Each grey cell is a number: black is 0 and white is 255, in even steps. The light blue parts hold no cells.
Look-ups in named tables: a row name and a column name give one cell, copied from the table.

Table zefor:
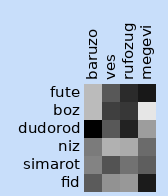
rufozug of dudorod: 34
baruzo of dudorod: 1
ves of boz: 63
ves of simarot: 83
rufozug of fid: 152
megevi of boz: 230
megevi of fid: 27
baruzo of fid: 91
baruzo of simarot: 131
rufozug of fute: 43
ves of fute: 88
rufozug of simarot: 114
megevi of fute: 24
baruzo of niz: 123
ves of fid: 146
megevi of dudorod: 157
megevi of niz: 107
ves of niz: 177
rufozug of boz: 55
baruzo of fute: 187

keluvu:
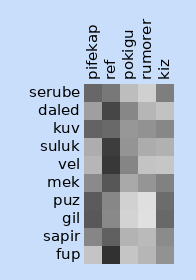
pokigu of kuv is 151
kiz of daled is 194
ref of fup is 49
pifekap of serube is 103
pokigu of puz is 209
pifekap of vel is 182
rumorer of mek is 149
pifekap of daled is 159

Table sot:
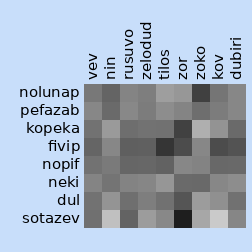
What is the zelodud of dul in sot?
126
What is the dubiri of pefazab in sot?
135
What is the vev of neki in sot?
132
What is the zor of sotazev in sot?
30
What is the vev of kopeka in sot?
114
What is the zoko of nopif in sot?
131
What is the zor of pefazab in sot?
132
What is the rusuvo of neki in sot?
131
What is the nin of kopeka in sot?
154
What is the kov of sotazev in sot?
202
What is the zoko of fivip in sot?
135
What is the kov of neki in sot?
135

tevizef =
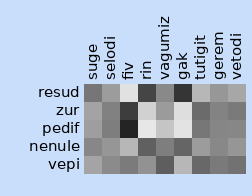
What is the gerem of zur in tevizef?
131
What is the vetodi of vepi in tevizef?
114
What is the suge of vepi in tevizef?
164
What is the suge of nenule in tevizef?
135
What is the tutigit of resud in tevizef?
183
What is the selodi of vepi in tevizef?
139
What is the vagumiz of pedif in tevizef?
197
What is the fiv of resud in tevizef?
225
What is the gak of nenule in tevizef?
101
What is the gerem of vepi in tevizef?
122
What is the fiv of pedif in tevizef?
36
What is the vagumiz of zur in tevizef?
155
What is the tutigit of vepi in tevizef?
104
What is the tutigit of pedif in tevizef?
119
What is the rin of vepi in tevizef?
146
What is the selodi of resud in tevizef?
156
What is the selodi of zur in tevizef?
129
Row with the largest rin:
pedif

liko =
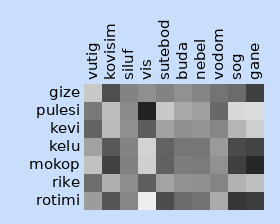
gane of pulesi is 219
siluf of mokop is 129
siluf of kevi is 143
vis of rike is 95
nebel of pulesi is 159
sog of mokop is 64
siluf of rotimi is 135
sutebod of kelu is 98
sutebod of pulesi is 200

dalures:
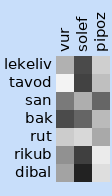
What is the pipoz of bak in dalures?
186
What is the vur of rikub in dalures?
145
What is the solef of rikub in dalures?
63
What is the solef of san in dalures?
174
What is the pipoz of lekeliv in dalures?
207
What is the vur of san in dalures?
122
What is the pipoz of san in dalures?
102
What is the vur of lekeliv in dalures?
177
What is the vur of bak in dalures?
75
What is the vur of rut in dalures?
204
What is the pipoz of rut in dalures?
169
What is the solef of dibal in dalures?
34
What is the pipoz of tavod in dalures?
191
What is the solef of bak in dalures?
101
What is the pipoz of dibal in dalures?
222
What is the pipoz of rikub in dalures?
235
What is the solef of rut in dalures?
216
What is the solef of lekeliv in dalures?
74
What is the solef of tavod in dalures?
66
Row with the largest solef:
rut

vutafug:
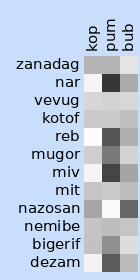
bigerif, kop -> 194
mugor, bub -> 210
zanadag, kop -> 180
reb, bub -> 176
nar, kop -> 245
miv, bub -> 165
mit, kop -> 197
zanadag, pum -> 180

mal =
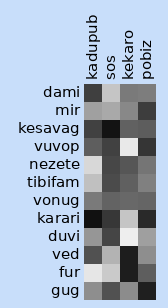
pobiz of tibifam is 128
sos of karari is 55
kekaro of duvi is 238
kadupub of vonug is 122
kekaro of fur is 29
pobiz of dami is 125
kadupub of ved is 81
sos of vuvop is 65
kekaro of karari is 197
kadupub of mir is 160
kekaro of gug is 140
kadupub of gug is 142
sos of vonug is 99
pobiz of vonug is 101
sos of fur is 202
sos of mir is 169
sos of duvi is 69
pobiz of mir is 61
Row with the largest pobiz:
duvi

